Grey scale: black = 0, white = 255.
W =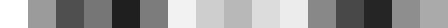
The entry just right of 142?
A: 170
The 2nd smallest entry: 37
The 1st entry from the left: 255
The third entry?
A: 79
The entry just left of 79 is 155

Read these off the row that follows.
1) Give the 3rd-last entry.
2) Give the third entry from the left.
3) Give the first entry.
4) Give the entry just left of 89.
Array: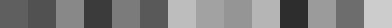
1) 155
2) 136
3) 95
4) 123

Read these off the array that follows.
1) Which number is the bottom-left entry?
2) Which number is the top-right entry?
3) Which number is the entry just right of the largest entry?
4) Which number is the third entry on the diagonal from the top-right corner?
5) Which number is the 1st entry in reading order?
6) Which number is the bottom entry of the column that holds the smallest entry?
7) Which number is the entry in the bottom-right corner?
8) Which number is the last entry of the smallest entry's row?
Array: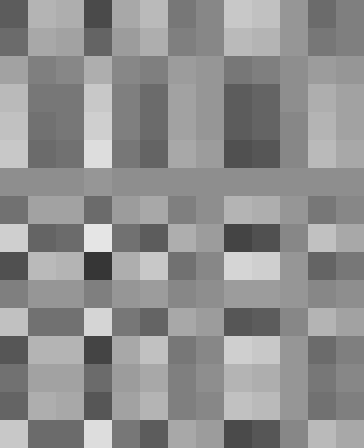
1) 200
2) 127
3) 113
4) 142
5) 92
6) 221
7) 168
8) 119

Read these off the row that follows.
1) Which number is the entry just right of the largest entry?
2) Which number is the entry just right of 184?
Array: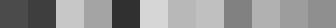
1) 184
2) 192

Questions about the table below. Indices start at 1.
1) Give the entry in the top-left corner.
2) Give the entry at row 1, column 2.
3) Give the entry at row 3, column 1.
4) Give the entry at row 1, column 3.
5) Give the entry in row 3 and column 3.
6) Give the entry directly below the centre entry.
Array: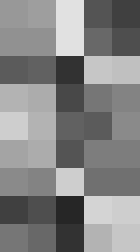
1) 152
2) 158
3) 91
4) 225
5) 50
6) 84

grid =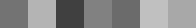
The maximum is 192
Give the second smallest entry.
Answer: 107
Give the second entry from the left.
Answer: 180

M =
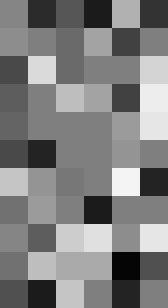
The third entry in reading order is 86
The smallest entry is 5
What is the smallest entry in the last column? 35
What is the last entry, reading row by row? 127
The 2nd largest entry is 237
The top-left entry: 133
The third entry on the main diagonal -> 106
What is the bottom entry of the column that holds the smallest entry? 35
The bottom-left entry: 80
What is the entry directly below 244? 127
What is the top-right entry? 51
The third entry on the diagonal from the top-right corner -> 127
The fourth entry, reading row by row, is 27
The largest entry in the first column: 197
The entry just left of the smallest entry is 170
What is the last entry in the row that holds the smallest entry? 80
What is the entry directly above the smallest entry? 141
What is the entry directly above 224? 27
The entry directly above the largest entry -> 148
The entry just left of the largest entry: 127

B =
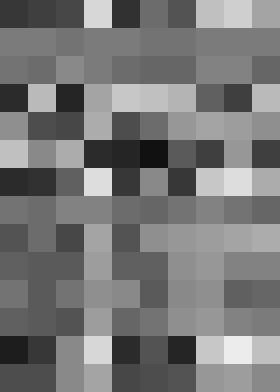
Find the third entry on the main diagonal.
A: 137
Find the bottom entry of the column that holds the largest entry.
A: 157
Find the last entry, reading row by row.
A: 137
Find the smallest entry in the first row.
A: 49
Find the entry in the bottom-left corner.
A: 77
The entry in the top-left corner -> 55
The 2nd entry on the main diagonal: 123
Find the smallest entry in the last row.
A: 71
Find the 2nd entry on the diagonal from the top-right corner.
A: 123
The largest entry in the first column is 192
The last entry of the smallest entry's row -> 63
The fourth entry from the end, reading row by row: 83
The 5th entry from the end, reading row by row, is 77
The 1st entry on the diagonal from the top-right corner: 164
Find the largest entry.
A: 236
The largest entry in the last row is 164
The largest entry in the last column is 192
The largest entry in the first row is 215
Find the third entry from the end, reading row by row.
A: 151
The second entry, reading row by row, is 63
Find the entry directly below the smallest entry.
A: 137
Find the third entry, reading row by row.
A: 71
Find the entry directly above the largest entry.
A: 130
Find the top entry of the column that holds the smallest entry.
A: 108

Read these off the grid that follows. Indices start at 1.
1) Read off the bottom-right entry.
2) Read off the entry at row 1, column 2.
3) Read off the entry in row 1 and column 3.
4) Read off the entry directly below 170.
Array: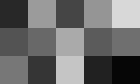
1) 6
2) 155
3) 69
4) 197

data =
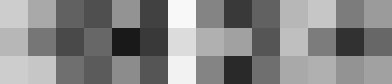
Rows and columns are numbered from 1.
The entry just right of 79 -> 147
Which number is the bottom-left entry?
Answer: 205
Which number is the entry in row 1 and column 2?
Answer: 169
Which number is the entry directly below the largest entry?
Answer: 220
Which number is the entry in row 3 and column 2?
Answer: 198
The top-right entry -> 155
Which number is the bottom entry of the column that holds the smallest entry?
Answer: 140
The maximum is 248
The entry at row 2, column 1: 183
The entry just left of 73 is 118
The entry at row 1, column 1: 205
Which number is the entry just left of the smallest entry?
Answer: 103
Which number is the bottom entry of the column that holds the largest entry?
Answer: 242

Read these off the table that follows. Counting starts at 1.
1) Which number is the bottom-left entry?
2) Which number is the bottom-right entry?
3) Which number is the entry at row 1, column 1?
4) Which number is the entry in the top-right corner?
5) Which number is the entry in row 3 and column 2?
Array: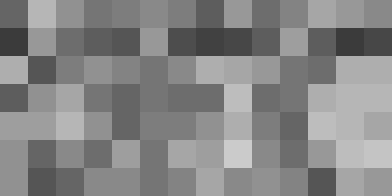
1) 145
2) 152
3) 101
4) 137
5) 85

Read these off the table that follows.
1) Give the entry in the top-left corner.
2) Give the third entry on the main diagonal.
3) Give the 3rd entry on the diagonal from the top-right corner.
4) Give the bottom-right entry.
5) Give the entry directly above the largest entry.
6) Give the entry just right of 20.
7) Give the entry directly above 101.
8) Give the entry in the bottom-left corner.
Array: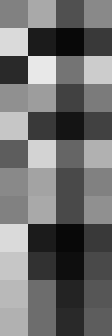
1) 129
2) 116
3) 232
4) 93
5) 27
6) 65
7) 20
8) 177
